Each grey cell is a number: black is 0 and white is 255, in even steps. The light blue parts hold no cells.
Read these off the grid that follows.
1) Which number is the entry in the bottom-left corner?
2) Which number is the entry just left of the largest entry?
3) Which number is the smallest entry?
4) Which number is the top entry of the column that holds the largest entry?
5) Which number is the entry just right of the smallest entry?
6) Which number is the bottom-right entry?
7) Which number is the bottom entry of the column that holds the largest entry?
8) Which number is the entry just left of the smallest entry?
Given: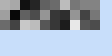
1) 107
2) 28
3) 8
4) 119
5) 97
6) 76
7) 232
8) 159

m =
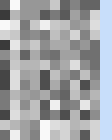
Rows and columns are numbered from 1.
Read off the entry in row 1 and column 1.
100
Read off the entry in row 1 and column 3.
151
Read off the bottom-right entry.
212
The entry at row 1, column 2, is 249
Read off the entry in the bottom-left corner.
112
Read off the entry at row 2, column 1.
58
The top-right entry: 100
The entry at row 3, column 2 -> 230
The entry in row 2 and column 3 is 151
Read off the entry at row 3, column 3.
122

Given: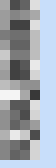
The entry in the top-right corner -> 222
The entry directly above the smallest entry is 144
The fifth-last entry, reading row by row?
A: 212
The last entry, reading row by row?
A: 212
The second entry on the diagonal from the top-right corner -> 144
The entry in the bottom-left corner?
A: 133
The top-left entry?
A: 168
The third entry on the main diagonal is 65
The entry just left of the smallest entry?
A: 168
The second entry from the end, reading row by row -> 111
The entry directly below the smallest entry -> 222
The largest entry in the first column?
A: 244
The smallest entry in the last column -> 56

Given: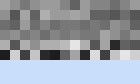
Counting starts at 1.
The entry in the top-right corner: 155
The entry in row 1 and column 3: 120
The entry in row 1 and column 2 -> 144
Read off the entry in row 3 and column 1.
110
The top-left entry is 164
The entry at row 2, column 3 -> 164
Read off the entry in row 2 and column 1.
144
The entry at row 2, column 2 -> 86
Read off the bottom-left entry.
29
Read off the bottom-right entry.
207
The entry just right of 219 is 63

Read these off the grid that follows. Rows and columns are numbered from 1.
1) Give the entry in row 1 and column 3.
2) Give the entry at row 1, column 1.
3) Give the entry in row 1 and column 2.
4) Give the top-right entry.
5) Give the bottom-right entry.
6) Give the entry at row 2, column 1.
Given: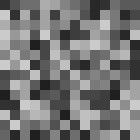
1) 110
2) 49
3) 81
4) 90
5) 173
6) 203

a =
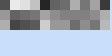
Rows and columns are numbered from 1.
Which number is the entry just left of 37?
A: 194
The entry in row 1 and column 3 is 224
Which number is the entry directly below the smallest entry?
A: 163
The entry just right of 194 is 37
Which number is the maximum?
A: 234
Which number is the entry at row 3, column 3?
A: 80
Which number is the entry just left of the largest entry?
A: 80
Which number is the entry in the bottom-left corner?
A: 174
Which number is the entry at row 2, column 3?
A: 109
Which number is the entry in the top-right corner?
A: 58

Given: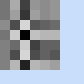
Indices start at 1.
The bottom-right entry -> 159
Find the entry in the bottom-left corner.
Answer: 128
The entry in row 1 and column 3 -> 64
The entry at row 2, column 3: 53
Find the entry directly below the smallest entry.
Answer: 204
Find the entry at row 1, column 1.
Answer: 117
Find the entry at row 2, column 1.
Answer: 117
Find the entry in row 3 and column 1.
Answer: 140
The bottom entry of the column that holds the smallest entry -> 33

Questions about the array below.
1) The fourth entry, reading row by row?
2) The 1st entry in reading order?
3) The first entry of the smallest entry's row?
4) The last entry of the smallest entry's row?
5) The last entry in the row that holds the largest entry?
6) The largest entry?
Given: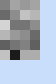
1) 164
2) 129
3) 194
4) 173
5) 141
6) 212

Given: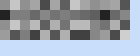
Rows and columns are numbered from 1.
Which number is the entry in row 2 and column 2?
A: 126
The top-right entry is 85
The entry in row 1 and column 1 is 144
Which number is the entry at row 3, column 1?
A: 144
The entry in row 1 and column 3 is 144
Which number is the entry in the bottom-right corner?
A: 207
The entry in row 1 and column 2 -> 198
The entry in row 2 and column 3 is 126
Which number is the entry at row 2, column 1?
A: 34
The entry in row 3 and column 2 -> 198
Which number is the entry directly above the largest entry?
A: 85
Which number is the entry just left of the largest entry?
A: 75

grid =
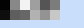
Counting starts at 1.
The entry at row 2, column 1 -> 14
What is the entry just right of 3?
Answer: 136
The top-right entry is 124
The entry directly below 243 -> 103

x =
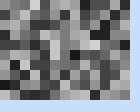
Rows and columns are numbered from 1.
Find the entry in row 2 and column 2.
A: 136
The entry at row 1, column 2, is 124
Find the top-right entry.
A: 44
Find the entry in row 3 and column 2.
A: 177
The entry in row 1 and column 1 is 147
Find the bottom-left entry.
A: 188
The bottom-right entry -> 124
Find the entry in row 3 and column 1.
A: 159
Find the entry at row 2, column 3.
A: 188
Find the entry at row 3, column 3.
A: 136
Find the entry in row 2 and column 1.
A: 66
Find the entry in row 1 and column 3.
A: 112

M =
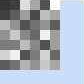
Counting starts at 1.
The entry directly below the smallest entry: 63
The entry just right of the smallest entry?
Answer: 63
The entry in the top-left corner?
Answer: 54
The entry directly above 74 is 167
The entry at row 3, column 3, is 83
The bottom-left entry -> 93
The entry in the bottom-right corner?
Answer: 167
